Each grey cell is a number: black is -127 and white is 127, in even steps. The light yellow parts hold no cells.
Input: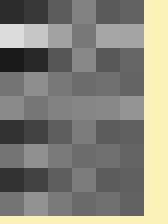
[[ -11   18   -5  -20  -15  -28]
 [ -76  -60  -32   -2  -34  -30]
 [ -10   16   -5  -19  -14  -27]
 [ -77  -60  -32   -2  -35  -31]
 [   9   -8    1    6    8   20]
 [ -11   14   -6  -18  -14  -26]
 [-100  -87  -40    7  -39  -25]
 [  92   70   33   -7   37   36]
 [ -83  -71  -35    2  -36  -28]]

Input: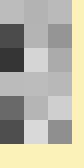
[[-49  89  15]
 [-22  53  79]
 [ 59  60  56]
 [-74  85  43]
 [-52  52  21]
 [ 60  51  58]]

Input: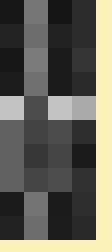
[[ -94  -19  -98  -87]
 [-100  -11 -100  -82]
 [ -31  -58  -50  -77]
 [ -30  -73  -59 -100]
 [ -30  -61  -52  -81]
 [  66  -52   67   42]
 [ -98  -15 -100  -85]
 [-103   -5 -100  -74]
 [ -92  -18  -94  -83]
 [-104  -10 -105  -83]]

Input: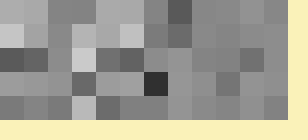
[[ -5   4  -5  57 -19   0   0  20  10   5  16   2]
 [ 28  24  19 -22  28  32 -79  22  15 -10  19  15]
 [-37 -27  12  74 -15 -29  12  20   4   2 -14  13]
 [ 69  35   9  52  40  64  -4 -20   9   5  11  13]
 [ 45  41   4   3  42  41   4 -38   7   9  18   7]]

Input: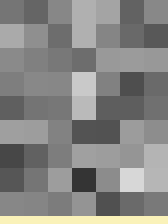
[[  7   5  -3  20 -47 -21  -6]
 [-41 -10  29 -75  12  87  54]
 [-56 -30  -2  32  29  21  52]
 [ 31  29   2 -44 -45  28  13]
 [-32 -11  -8  58 -33 -33 -15]
 [ -1   8   7  73   1 -49 -21]
 [ 10   0  -7 -18  25  27  24]
 [ 42  15 -18  48   5 -22 -39]
 [-10 -26   7  48  36 -29   8]]

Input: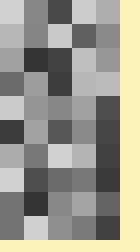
[[-12  80  15  -5 -63]
 [-12 -75   8  36 -26]
 [ 82 -49 -20  -7 -69]
 [ 44  -7  81  52 -62]
 [-67  34 -40   9 -58]
 [ 74  21   7  32 -50]
 [-20  29 -66  56  58]
 [ 33 -76 -61  64  23]
 [ 56   5  73 -32  10]
 [ 81   6 -55  76  46]]

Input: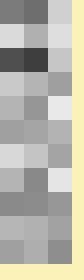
[[ 32  46  14]
 [ 54  49  34]
 [ 10  12  23]
 [ 52   9 101]
 [ 88  68  36]
 [ 32  37  51]
 [ 52  22 105]
 [ 73  52  31]
 [-48 -65  70]
 [ 90  48  94]
 [ -4 -17  80]]
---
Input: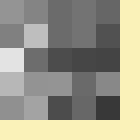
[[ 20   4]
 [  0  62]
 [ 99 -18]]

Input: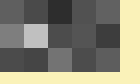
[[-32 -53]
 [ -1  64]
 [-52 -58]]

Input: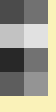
[[-52 -14]
 [ 66  97]
 [-87 -13]]

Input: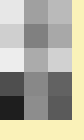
[[103  32]
 [ 79   0]
 [109  43]]

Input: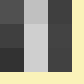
[[-47  64]
 [-64  79]
 [-77  79]]

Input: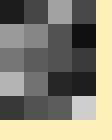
[[-98 -57]
 [ 26   4]
 [ -9 -34]]
